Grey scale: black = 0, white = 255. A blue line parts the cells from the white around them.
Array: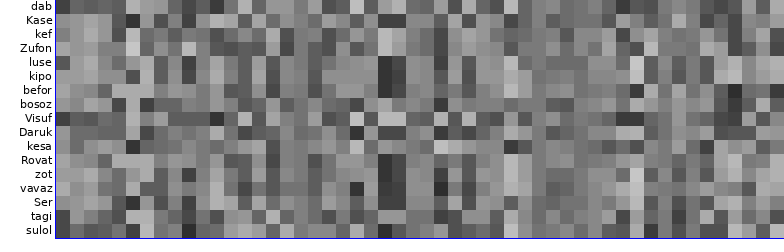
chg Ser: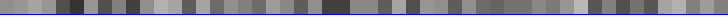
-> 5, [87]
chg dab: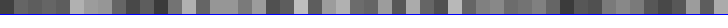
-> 29, [80]
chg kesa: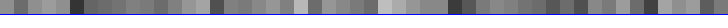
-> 10, [136]
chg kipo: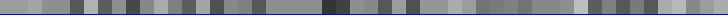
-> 6, [80]
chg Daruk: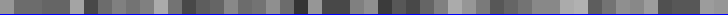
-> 29, [93]
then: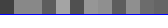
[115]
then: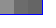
[115]

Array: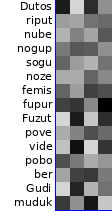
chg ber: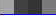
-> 3, [58]
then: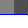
[106]
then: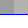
[114]
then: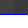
[122]
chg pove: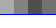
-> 4, [106]
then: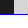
[44]

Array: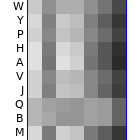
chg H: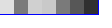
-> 3, [216]
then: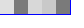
[87]
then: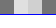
[87]

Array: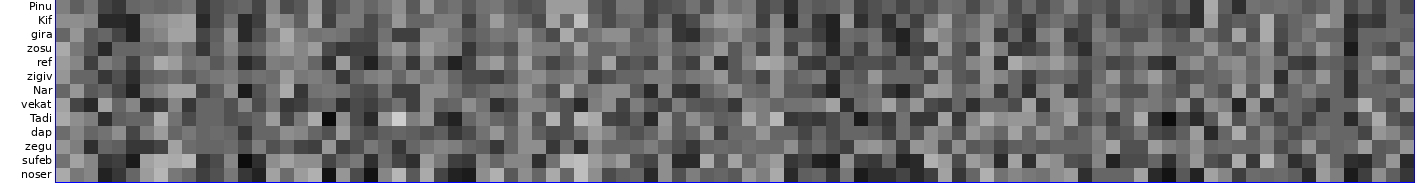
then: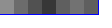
[69]
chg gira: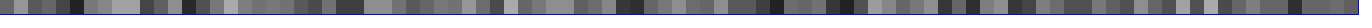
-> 22, [81]

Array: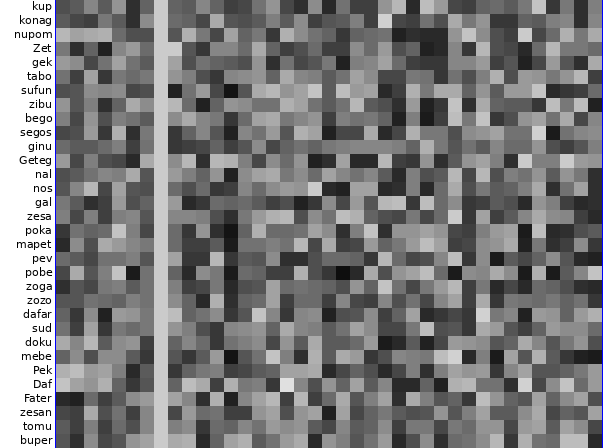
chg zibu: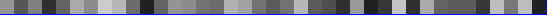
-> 16, [114]
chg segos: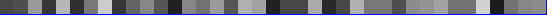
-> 5, [176]

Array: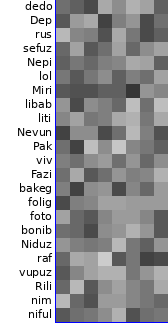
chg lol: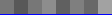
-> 7, [111]
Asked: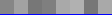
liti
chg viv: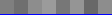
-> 5, [111]
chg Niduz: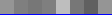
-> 5, [184]
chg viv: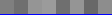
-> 3, [141]
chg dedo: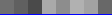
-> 8, [96]

